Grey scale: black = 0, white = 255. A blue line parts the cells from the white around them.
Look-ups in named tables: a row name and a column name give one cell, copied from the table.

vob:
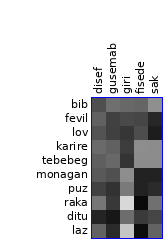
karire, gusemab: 97
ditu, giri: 109
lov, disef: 83
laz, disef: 98
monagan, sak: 34
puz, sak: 43
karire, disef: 106
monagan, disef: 89
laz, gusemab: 42
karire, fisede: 141
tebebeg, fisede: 140
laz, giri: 197
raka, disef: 118
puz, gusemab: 50
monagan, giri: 141
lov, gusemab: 64
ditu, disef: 36
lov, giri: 54
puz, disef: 65

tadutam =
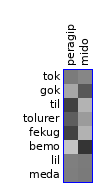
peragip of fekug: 66
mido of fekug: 178
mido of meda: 122
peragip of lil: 127
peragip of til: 65
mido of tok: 134
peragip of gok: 167
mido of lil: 123
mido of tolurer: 155
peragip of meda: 126
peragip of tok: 123
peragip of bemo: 196
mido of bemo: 52
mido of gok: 87
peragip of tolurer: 94
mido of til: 179

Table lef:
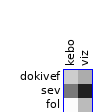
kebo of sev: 121
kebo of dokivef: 205
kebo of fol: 252
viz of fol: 187
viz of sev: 32
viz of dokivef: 172
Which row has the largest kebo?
fol

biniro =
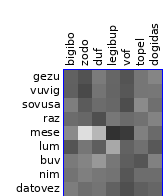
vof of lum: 98
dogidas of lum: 88
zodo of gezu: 82
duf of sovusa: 108
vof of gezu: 84
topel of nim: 109
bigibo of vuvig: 96
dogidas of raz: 131
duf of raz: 79
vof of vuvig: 87
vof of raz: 107
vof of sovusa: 77

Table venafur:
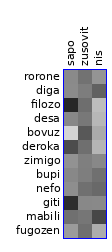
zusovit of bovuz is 88
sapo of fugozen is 155
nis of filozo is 189
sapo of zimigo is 146
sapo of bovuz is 212
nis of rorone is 148

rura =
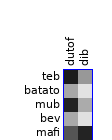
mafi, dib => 35
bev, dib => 225
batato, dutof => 167
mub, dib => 171
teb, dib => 152
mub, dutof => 34

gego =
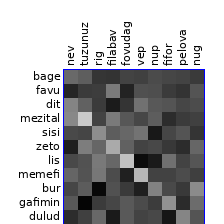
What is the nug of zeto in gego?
102
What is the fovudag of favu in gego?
35
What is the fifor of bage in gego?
70
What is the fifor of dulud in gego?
22
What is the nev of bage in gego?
105
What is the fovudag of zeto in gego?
97
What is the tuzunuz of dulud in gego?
64

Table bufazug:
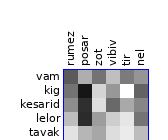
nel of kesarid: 134
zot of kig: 212
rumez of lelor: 190
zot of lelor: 157
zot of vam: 115
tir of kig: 255

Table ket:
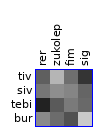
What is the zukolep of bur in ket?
108
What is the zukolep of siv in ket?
142
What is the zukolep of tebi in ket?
90
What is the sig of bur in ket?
202
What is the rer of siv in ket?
118
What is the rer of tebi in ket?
34
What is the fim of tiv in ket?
111
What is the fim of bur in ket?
81
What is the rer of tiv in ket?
95
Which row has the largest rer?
bur

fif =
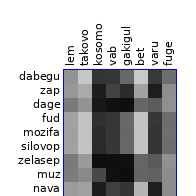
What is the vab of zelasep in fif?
15
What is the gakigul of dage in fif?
15
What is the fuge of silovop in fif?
109
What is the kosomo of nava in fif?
28
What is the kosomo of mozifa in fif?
43
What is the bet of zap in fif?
162
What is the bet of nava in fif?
181
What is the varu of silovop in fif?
53
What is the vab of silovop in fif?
55
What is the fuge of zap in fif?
142
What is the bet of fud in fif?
195
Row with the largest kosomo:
muz

